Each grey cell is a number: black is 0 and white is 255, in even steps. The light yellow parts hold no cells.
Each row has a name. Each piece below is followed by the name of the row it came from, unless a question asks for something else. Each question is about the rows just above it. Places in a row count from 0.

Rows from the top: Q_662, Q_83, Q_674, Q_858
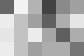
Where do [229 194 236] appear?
Q_674
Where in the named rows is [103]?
Q_662, 0
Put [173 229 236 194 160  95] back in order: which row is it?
Q_83
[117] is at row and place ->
Q_858, 5
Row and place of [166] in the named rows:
Q_674, 3
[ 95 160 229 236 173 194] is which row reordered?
Q_83

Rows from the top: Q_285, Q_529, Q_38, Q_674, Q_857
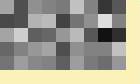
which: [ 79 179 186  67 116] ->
Q_529
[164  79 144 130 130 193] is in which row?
Q_674

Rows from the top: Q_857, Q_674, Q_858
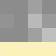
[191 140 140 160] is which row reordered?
Q_858
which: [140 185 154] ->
Q_674
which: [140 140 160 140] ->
Q_857
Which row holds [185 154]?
Q_674
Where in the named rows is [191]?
Q_858, 3
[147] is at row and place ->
Q_674, 0

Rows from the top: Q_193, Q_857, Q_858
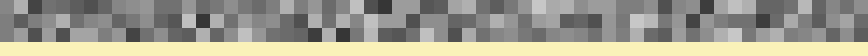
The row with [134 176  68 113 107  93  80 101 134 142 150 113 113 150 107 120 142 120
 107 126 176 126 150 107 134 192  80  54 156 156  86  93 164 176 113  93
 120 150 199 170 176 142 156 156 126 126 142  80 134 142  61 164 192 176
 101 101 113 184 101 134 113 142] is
Q_193
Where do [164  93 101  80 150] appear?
Q_857
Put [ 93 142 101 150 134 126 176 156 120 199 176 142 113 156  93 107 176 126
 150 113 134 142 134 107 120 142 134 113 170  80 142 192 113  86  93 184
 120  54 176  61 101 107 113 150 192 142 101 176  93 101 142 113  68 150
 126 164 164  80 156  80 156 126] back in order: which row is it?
Q_858
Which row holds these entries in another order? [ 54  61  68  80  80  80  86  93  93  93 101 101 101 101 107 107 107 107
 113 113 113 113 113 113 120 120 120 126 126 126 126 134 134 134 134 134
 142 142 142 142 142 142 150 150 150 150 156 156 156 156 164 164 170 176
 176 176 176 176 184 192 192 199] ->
Q_193
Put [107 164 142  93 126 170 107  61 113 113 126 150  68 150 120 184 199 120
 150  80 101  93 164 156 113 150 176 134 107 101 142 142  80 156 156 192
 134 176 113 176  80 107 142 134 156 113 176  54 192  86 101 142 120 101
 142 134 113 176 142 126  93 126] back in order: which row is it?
Q_857

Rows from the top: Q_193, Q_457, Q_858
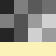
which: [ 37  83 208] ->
Q_858
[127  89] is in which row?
Q_193
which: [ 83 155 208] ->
Q_457

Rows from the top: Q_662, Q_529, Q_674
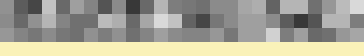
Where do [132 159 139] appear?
Q_674
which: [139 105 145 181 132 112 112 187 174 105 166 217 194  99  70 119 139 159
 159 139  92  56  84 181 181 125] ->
Q_529
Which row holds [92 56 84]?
Q_529
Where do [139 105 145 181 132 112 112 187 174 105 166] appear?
Q_529
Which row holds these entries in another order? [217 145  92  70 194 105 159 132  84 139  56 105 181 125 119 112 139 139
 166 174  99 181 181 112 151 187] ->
Q_662

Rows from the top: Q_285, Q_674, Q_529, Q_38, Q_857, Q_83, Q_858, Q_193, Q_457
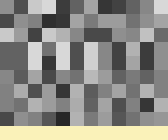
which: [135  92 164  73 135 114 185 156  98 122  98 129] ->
Q_83
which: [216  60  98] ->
Q_285
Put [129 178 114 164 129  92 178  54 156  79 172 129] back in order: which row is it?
Q_858
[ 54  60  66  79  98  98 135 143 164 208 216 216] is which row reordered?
Q_857

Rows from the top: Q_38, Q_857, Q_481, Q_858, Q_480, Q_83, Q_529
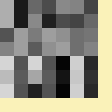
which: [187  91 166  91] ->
Q_83
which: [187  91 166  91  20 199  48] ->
Q_83
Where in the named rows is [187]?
Q_83, 0
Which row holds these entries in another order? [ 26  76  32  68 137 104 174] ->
Q_857
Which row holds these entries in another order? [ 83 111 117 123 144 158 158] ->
Q_481
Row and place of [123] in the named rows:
Q_481, 2

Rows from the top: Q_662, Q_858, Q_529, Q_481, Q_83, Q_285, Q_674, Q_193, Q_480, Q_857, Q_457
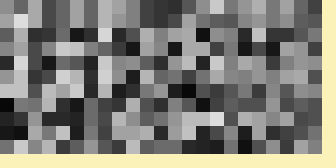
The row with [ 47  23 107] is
Q_193
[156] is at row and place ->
Q_857, 12
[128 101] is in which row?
Q_481

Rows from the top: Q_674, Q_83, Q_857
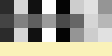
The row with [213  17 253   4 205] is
Q_674
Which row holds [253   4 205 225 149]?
Q_674

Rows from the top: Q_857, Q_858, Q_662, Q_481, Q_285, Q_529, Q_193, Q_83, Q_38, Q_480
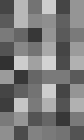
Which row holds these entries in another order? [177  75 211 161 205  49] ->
Q_285
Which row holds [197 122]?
Q_83
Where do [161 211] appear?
Q_285
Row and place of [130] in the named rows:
Q_480, 2
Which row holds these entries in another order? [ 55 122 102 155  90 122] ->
Q_529
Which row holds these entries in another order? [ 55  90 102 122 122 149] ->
Q_662

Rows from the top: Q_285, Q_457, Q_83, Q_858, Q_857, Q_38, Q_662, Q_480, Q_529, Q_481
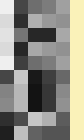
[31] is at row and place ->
Q_481, 0
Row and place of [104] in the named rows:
Q_38, 4

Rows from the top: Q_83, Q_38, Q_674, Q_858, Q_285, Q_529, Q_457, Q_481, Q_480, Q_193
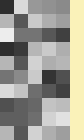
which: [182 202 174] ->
Q_858
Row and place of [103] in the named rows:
Q_481, 2
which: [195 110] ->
Q_457

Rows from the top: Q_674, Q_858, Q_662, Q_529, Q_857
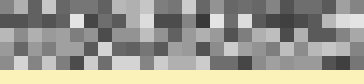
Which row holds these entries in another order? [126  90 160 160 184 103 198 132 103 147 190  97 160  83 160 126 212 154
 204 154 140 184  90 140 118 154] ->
Q_529
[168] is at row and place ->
Q_662, 25
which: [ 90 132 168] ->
Q_662

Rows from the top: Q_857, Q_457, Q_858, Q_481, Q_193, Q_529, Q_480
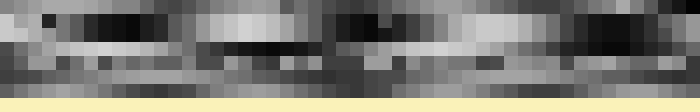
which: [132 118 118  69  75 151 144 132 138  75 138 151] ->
Q_193
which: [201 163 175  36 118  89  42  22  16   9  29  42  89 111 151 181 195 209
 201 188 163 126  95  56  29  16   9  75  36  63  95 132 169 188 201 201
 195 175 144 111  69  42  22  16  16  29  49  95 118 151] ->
Q_457
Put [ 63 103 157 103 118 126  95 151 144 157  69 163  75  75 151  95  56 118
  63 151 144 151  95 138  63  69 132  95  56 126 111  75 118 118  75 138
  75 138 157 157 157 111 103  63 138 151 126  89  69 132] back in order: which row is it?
Q_480
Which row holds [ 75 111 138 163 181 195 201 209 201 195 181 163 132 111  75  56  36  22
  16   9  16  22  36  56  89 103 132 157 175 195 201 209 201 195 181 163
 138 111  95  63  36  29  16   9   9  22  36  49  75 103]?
Q_481
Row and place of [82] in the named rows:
Q_857, 13
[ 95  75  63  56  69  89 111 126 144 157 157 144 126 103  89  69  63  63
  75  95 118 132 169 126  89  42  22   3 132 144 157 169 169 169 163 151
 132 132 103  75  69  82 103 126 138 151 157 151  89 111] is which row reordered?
Q_857

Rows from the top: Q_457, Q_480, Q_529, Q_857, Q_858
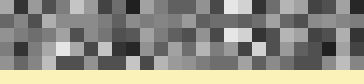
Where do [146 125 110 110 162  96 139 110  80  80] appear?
Q_858
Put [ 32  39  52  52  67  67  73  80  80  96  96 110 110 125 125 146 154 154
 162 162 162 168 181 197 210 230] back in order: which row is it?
Q_457
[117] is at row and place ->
Q_529, 7
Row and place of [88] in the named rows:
Q_529, 9

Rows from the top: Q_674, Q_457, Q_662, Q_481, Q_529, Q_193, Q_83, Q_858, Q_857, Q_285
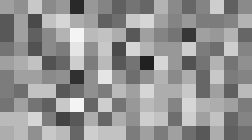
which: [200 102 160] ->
Q_83
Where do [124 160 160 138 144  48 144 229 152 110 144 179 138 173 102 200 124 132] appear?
Q_193
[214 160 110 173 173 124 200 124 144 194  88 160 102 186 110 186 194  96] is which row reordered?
Q_83

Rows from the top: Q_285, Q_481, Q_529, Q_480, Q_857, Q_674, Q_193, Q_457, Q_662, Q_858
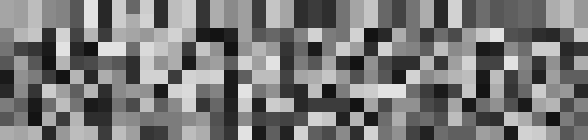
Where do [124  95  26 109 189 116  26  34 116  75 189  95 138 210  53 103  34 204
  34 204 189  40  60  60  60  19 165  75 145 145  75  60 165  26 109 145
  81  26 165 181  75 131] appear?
Q_457
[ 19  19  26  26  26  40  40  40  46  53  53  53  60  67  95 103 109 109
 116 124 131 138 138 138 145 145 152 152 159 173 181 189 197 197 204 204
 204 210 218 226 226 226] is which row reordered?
Q_193

